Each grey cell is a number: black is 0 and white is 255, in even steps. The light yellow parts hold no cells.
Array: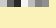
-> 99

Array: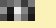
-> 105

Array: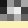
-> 153

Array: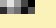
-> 227

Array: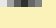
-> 162

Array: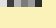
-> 62
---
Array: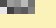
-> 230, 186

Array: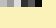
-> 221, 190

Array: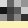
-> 217, 203

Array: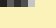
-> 197, 93

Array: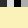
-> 224, 173

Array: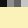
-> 198, 142
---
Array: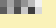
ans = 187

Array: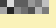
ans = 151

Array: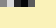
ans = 92

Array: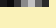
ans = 194

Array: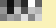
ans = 252

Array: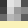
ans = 66

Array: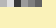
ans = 127

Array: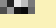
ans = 121

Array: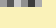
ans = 60

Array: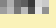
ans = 57
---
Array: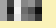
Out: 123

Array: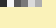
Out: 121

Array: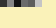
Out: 107

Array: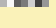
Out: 207

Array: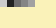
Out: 109

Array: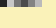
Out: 75

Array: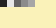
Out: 99
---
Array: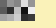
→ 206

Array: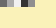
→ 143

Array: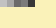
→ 123

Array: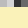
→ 105

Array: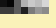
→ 189

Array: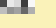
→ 217

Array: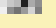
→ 211
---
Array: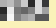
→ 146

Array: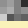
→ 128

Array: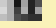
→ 22

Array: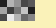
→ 148

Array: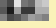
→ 228

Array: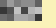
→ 125

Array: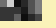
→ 14

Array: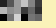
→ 155

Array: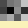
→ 129
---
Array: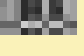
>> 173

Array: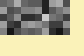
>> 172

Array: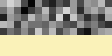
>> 185

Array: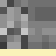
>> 112

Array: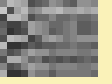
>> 145

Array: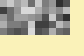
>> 48

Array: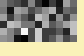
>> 161
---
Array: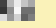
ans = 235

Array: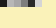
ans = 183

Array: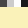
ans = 204

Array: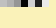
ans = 208

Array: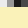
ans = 152

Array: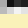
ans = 227

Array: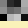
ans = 183

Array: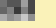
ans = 172
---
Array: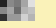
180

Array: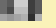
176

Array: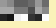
252

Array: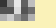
176

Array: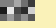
85

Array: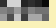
102

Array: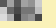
72
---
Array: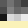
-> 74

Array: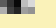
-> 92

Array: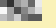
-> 247

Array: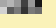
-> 167

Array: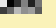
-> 230

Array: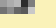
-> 156

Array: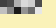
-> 64
